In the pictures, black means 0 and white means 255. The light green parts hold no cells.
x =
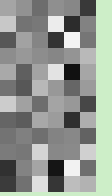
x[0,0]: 165
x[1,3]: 236
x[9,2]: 212
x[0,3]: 143
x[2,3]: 51
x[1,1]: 115
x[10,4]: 242
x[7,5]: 174
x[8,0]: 115
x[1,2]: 120
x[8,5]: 98
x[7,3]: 156
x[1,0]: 200
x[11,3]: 54
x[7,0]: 101
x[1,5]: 130
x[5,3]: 152
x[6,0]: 204
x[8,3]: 131
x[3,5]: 185
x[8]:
[115, 128, 111, 131, 136, 98]
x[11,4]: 189
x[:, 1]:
[146, 115, 162, 152, 95, 87, 161, 92, 128, 119, 131, 113]

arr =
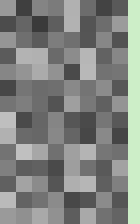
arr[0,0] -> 153
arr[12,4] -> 72
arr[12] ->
[186, 99, 114, 139, 72, 84, 139, 85]
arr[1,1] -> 101
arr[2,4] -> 112
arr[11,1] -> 163
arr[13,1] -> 144
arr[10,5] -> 113
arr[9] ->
[115, 192, 167, 112, 160, 180, 118, 112]
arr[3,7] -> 135
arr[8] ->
[177, 106, 103, 136, 101, 71, 137, 69]
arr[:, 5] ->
[108, 84, 85, 182, 184, 116, 120, 74, 71, 180, 113, 182, 84, 169]
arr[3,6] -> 98
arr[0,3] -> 123
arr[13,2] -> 169
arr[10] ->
[128, 93, 97, 74, 158, 113, 89, 162]
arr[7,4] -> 86
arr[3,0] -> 91
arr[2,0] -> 149
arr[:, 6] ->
[67, 109, 135, 98, 114, 140, 96, 118, 137, 118, 89, 95, 139, 113]
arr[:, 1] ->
[63, 101, 111, 179, 148, 117, 126, 74, 106, 192, 93, 163, 99, 144]
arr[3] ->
[91, 179, 177, 106, 140, 182, 98, 135]
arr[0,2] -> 132
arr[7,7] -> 88

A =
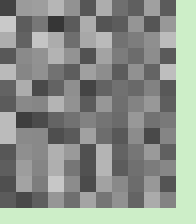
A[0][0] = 67
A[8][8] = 140
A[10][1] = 157
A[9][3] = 176
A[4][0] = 186
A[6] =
[91, 137, 134, 180, 146, 91, 151, 111, 131, 152, 94]
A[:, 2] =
[158, 119, 196, 146, 145, 74, 134, 75, 137, 137, 133, 125, 94]
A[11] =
[79, 163, 125, 199, 140, 75, 162, 137, 108, 152, 84]
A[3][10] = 90
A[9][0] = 87
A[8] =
[187, 138, 137, 78, 90, 161, 109, 88, 140, 73, 133]
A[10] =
[94, 157, 133, 175, 118, 81, 181, 92, 112, 124, 135]
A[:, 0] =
[67, 201, 173, 88, 186, 99, 91, 187, 187, 87, 94, 79, 91]
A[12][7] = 145
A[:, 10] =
[91, 152, 188, 90, 190, 88, 94, 121, 133, 96, 135, 84, 131]
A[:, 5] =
[86, 173, 168, 82, 160, 68, 91, 130, 161, 80, 81, 75, 164]
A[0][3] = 182
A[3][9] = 141
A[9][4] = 154
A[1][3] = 54
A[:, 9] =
[160, 85, 143, 141, 100, 130, 152, 114, 73, 154, 124, 152, 171]
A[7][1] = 62

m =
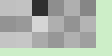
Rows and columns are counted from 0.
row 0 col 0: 192
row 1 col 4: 147
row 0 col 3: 142
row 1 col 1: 153
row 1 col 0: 147
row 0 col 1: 194

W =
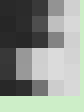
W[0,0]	41
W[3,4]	211
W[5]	[40, 46, 115, 205, 216]
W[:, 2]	[57, 78, 54, 207, 208, 115]
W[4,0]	54
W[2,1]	39
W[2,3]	131

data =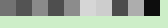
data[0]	114
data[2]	138
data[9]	13

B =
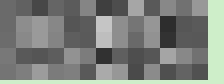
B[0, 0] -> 106
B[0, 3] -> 101
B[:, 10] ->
[136, 45, 50, 165, 79]
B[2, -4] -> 146
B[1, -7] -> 197
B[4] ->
[116, 126, 156, 123, 127, 89, 170, 151, 74, 139, 79, 99, 81]
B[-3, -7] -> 190
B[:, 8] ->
[166, 117, 105, 78, 74]
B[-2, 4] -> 146
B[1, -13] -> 106
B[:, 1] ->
[97, 141, 137, 89, 126]
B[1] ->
[106, 141, 154, 135, 85, 91, 197, 142, 117, 150, 45, 86, 90]
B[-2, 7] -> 95
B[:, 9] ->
[89, 150, 146, 86, 139]
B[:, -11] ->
[71, 154, 154, 85, 156]
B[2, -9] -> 94

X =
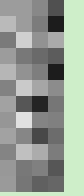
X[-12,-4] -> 156
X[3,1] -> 121
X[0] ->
[156, 156, 135, 81]
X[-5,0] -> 149
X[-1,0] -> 153
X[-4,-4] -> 161
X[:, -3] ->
[156, 155, 207, 121, 145, 201, 87, 223, 133, 192, 120, 119]
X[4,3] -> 28
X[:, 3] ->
[81, 28, 170, 93, 28, 140, 118, 128, 108, 125, 86, 102]
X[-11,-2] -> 125
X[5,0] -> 129
